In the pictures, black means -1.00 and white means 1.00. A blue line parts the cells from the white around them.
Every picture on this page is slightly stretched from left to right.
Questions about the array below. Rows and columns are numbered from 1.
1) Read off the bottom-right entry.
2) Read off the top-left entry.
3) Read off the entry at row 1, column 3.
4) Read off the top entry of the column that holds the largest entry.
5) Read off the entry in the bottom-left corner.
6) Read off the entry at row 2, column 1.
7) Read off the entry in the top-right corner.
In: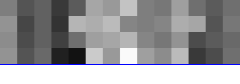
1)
-0.13
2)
-0.01
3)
-0.24
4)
0.53
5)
0.15
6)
0.15
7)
-0.13

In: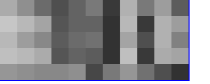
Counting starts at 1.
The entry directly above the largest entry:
0.34
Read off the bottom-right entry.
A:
-0.61
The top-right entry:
-0.28
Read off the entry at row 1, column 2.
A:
0.12
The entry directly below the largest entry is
0.44
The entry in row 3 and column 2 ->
0.23
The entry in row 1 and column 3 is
-0.16
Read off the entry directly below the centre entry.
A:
-0.28
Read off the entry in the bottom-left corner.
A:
0.18
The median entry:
0.01
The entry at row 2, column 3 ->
0.29
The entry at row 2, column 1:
0.55

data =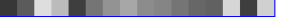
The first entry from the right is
0.63
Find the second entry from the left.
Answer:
-0.29
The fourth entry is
0.47
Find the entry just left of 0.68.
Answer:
-0.24
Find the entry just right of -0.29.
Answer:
0.74

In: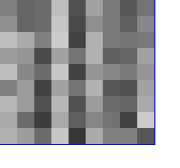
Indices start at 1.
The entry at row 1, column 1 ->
0.00
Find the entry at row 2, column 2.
-0.21
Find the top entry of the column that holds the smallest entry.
-0.37
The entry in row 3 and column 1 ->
0.49
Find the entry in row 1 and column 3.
-0.16
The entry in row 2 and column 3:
-0.16
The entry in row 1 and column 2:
-0.21
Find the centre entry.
-0.48
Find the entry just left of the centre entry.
0.55
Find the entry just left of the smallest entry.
0.55
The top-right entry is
-0.10
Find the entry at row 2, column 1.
0.12
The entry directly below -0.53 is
-0.16
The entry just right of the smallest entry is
0.33

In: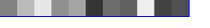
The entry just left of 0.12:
0.81
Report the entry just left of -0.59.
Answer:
0.29

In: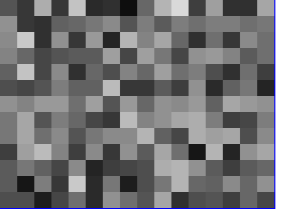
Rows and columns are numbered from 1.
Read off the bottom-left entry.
-0.39
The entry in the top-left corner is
-0.34
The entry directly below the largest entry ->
-0.02
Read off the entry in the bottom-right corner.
-0.45
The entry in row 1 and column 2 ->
-0.57
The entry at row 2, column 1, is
0.14
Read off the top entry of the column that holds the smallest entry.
-0.89
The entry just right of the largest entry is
-0.51
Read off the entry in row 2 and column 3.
-0.62
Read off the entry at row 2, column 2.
-0.57
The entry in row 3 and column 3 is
-0.62
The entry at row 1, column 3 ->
0.36
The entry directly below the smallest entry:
-0.34
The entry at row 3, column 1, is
0.08
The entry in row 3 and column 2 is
0.58
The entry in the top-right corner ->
0.30
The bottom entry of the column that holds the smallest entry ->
-0.13
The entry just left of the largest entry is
0.41
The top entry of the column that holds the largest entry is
0.70

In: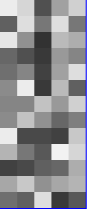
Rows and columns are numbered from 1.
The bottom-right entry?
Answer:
-0.31
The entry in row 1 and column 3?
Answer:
-0.37
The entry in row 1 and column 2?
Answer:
0.68
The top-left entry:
0.85
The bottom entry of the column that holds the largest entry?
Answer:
-0.55
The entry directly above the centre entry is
-0.55
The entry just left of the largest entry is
-0.31
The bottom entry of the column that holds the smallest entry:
0.74
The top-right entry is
0.63
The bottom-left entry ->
-0.13
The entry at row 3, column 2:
0.14
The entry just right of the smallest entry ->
0.46
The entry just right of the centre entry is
0.20
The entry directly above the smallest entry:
-0.07
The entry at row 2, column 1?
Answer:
-0.25
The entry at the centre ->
0.52
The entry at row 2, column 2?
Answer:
0.74
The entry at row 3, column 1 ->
0.80
